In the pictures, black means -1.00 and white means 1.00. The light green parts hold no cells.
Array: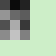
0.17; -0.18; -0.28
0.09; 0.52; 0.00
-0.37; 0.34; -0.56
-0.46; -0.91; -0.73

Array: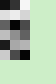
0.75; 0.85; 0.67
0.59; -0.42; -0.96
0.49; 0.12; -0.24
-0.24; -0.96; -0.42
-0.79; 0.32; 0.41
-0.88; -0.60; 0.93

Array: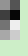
0.32; 0.60
0.15; -0.34
-0.10; 0.87
-0.51; -0.95

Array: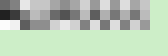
0.98; 0.89; -0.26; 0.11; 0.11; 0.64; 0.81; 0.64; 0.01; 0.73; -0.07; 0.73; 0.01; 0.64; 0.20
-0.17; 0.01; 0.81; 0.55; 0.55; 0.30; 0.11; 0.30; 0.64; 0.20; 0.73; 0.20; 0.73; 0.30; 0.55
-0.74; -0.54; 0.01; 0.47; 0.30; -0.17; -0.35; -0.07; 0.47; -0.26; 0.38; -0.07; 0.38; -0.07; 0.47

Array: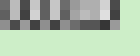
0.12; -0.41; 0.21; -0.49; 0.12; -0.49; 0.12; -0.15; -0.33; -0.33; -0.58; 0.21
-0.15; 0.47; -0.41; 0.55; -0.25; 0.55; -0.15; 0.21; 0.37; 0.37; 0.65; -0.41
-0.25; 0.47; -0.49; 0.65; -0.25; 0.55; -0.25; 0.29; 0.47; 0.37; 0.75; -0.49

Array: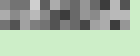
0.35; 0.08; 0.26; 0.45; 0.08; -0.35; -0.53; -0.18; 0.18; 0.08; 0.35; 0.45; 0.45
0.08; -0.10; -0.10; 0.62; -0.26; 0.35; -0.01; -0.18; 0.18; -0.18; -0.53; 0.45; -0.35
-0.10; -0.35; 0.26; -0.01; -0.10; -0.35; -0.01; -0.18; -0.45; 0.26; 0.35; -0.53; 0.18
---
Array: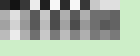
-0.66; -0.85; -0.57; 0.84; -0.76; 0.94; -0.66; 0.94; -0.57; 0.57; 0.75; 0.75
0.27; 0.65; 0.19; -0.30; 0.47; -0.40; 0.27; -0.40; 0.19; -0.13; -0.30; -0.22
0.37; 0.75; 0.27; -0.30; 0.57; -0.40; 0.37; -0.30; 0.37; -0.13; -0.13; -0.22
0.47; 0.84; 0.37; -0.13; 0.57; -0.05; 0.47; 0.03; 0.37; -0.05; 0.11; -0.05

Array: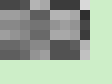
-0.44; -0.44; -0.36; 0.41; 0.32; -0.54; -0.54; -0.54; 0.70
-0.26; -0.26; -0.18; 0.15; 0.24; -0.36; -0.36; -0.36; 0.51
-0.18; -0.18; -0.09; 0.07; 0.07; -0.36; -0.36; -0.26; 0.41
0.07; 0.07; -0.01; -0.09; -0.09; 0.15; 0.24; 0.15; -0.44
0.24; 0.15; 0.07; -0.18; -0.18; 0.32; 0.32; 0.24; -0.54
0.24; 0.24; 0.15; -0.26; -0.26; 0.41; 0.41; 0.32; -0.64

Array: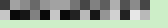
0.55; -0.93; -0.83; 0.01; -0.93; 0.55; -0.93; -0.73; 0.45; -0.83; 0.17; 0.64; -0.73; 0.81; 0.45
-0.54; 0.27; 0.09; -0.18; 0.17; 0.27; 0.27; -0.08; -0.45; 0.01; -0.26; 0.37; -0.36; 0.09; -0.45

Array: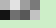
-0.85; -0.12; -0.31; 0.52
0.43; 0.77; 0.24; -0.04

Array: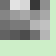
-0.23; -0.31; -0.40; -0.13; 0.42
-0.13; -0.04; -0.04; 0.42; 0.51
0.04; 0.22; 0.32; 0.12; 0.32
-0.13; 0.78; 0.69; -0.57; 0.12

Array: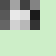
-0.40; 0.28; -0.50; 0.03
-0.21; 0.64; 0.44; -0.60
-0.31; 0.83; 0.73; -0.80
